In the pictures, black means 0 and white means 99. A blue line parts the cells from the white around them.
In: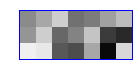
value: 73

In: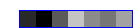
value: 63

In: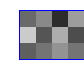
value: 61

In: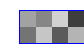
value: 24

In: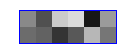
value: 60

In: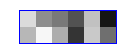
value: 8

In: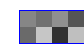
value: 33

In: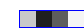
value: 95

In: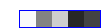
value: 26

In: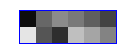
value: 26
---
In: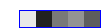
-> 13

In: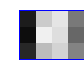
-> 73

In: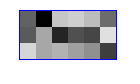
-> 65

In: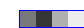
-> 21

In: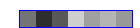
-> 18

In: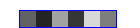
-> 14

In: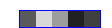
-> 84

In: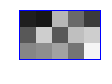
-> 55

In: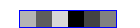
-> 36

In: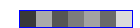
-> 66
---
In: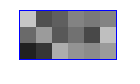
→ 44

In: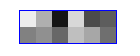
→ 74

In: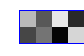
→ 45

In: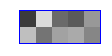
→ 63

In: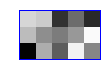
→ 48

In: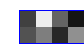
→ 49

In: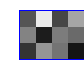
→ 11

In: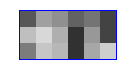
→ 19

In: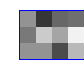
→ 79
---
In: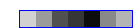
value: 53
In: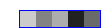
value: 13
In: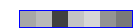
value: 57
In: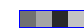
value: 16
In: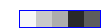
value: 16
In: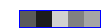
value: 50
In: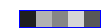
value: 83
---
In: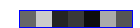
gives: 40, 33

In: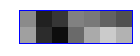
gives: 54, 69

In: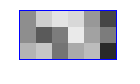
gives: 55, 16

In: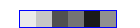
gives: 91, 56

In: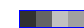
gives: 19, 62

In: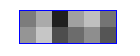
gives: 48, 33
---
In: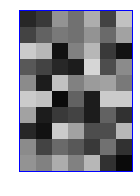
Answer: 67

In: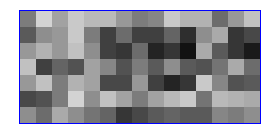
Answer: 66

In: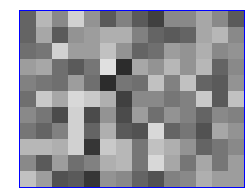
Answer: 32

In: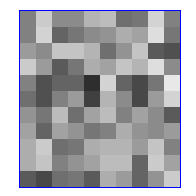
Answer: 43

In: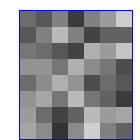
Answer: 20

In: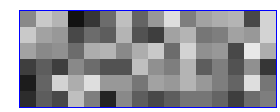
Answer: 28

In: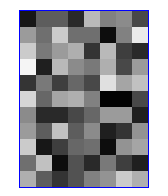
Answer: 20

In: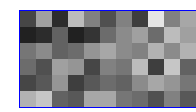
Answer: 38
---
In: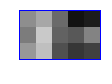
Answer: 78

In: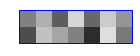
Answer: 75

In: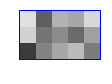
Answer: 45

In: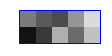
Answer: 22

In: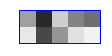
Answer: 28

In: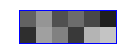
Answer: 62

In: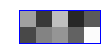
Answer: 51

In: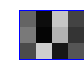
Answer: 2

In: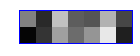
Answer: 20
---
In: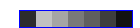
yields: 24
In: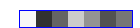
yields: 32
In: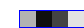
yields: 26
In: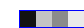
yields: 54
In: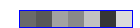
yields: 21
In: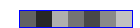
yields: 53
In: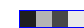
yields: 28
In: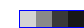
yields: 22
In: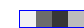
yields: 21
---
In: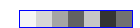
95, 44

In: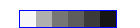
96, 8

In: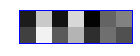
11, 31

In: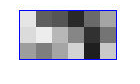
89, 78

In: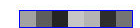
63, 45

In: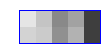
89, 24

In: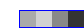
66, 20

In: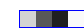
82, 97

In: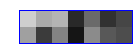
80, 30

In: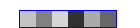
76, 40
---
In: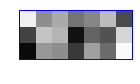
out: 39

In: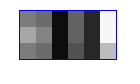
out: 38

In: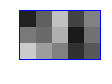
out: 68

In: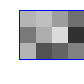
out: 67

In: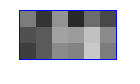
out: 60

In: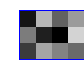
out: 12
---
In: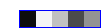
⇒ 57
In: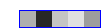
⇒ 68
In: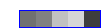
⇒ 50
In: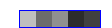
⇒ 42
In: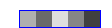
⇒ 52
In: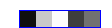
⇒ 44
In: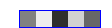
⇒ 50
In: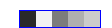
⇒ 68
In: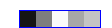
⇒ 65
